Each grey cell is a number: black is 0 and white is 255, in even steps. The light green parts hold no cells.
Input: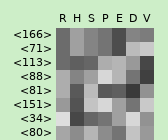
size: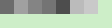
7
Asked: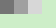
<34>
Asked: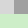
<151>
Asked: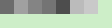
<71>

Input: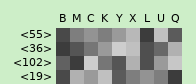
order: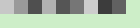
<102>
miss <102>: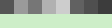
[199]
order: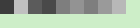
<55>

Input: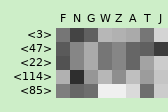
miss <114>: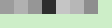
[191]
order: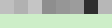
<114>
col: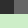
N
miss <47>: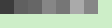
[90]

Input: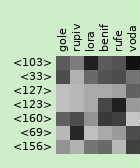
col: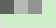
gole
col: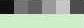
voda
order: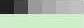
<123>
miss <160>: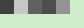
[57]
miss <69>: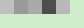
[38]
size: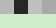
4

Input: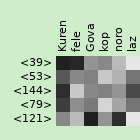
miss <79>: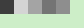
[122]
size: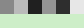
6
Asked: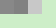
<53>
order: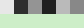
<121>

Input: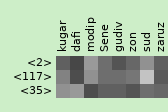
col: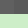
zaruz
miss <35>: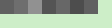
[153]
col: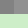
kugar
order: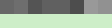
<35>
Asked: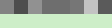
<117>
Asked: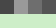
<2>

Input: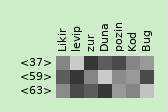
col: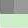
Kod
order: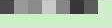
<59>
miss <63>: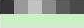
[133]
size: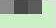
3
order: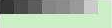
<59>

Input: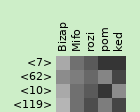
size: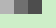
3
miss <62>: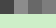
[133]
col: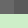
rozi
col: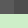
rozi
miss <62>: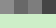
[133]

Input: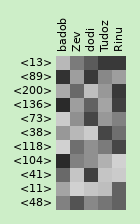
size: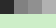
4
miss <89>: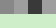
[50]

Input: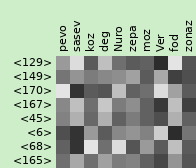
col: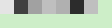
fod
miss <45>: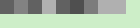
[104]
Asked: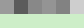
<6>
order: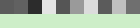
<129>
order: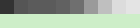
<68>
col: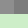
zepa
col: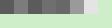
koz

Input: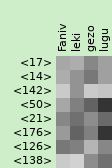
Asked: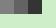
<50>
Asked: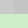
<142>

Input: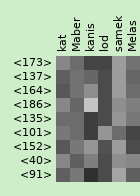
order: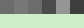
<135>
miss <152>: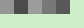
[81]
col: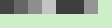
kanis
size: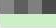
4
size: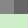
2

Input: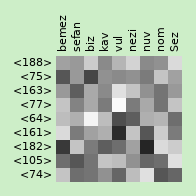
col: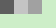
nezi
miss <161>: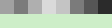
[204]
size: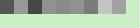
9
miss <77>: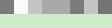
[131]
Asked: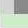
<188>
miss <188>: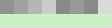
[211]
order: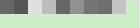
<74>

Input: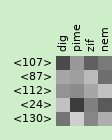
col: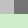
dig
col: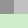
dig

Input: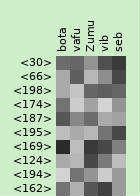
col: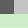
vafu
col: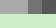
bota
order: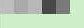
<124>
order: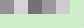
<194>

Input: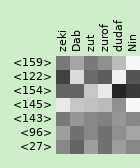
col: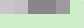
zut
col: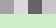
Dab
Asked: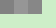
<143>
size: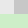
2
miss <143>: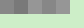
[129]
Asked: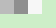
<145>
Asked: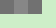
<96>

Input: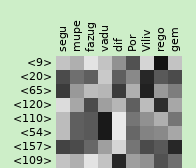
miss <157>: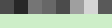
[67]
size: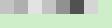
7
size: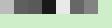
7
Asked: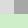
<120>
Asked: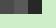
<157>

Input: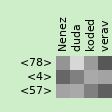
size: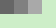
3
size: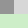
2
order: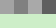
<57>
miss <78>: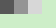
[155]

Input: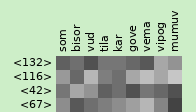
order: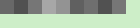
<42>
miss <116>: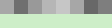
[190]
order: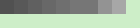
<132>
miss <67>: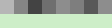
[159]

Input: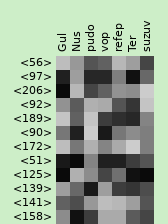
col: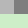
refep
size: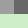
2
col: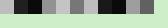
Gul
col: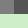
suzuv
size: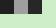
3
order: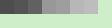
<141>
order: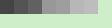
<56>

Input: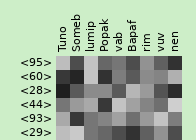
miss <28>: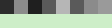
[84]
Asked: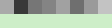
<93>
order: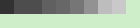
<29>

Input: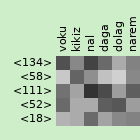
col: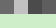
daga
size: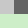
2
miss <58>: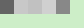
[143]
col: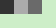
nal
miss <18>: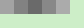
[179]
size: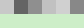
6
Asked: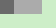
<52>

